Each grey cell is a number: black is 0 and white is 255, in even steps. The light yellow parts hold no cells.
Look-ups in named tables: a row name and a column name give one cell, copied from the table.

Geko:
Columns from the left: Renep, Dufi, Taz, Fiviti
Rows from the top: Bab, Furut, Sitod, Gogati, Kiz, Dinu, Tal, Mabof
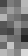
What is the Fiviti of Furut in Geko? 175
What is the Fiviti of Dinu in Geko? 36
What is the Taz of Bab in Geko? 109
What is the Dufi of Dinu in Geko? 113
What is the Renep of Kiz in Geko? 78
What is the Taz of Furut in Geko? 132
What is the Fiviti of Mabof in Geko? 215
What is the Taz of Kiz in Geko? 122
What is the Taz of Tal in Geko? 115
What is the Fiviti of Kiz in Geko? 60
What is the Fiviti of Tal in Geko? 120
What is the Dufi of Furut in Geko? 157
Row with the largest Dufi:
Tal

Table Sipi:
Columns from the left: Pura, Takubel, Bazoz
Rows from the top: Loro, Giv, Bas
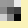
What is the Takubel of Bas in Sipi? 132
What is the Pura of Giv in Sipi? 137
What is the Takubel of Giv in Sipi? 79
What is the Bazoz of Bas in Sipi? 6
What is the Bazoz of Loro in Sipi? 234
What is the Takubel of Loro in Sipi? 151
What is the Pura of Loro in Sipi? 153
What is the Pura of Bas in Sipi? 205
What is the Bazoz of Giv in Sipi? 64
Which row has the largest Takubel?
Loro

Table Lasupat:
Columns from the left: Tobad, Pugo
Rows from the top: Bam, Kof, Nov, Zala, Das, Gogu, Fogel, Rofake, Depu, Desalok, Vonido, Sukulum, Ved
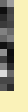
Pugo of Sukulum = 71
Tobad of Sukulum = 71
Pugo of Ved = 44
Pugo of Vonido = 104
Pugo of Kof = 68
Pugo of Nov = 76
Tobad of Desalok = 133
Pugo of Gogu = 127
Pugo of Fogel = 41

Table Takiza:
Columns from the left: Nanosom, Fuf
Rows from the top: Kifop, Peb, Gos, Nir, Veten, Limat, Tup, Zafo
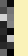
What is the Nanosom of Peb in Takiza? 73
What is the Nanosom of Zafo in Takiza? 107
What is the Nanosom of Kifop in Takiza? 97
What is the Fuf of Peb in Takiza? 116
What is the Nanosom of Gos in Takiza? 211
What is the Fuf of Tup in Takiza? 52
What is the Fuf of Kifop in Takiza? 13
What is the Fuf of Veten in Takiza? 8

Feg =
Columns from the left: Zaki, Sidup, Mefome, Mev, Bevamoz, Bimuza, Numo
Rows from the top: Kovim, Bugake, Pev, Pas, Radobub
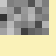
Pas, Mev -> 124
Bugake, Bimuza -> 105
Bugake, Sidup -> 155
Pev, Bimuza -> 134
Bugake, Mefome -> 100
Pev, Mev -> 147
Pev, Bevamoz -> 182
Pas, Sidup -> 183
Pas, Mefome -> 132
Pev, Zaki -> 50
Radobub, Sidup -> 194
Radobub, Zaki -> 161
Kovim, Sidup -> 127
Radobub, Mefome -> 154

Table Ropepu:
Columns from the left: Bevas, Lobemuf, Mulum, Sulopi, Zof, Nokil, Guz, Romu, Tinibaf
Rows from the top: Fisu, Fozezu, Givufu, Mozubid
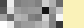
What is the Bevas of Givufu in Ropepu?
160
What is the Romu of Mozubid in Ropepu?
129
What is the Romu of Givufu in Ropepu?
133
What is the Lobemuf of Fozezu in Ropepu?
220
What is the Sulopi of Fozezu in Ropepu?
147
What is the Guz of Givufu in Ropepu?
211
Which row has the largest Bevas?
Mozubid

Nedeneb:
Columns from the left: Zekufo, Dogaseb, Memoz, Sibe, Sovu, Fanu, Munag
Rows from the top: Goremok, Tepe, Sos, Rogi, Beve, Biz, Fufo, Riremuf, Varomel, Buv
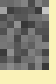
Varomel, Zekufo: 80
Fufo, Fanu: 127
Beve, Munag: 81
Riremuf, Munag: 70
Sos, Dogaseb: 105
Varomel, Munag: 109
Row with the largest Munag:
Tepe

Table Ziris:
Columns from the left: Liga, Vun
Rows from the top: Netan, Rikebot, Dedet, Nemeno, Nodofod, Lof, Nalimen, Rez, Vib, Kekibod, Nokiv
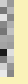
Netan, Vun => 153
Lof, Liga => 169
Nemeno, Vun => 174
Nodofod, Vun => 193
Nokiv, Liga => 233
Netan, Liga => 206
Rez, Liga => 26
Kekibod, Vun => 150
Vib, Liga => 123
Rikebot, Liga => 120

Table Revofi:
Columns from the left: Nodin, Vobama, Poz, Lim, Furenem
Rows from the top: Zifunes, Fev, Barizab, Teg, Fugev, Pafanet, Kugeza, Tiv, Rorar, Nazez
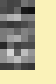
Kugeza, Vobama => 103
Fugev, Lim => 130
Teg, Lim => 74
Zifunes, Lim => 115
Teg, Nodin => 67
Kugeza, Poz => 64
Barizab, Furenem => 128
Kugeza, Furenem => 73
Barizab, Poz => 185
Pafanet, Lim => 129
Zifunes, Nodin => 82
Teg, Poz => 63
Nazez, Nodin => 60
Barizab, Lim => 125
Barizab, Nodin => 146
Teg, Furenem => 92
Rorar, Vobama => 166
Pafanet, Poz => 171
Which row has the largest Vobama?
Tiv

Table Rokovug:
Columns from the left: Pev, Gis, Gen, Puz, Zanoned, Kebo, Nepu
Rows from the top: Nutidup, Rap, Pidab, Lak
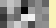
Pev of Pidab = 51
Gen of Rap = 112
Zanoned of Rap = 160
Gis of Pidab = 123
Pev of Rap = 78
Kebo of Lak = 141
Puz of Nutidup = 61
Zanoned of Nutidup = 113
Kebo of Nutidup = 139
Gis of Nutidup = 195
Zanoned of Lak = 73
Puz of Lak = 164
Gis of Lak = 164
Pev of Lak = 73

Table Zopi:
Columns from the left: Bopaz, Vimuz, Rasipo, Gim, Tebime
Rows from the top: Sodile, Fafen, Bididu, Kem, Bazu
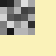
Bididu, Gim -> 86
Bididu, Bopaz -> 212
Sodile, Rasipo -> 132
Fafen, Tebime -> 79
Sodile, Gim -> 223
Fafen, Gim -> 65
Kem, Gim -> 194
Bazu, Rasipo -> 182
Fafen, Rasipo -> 181
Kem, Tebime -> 47

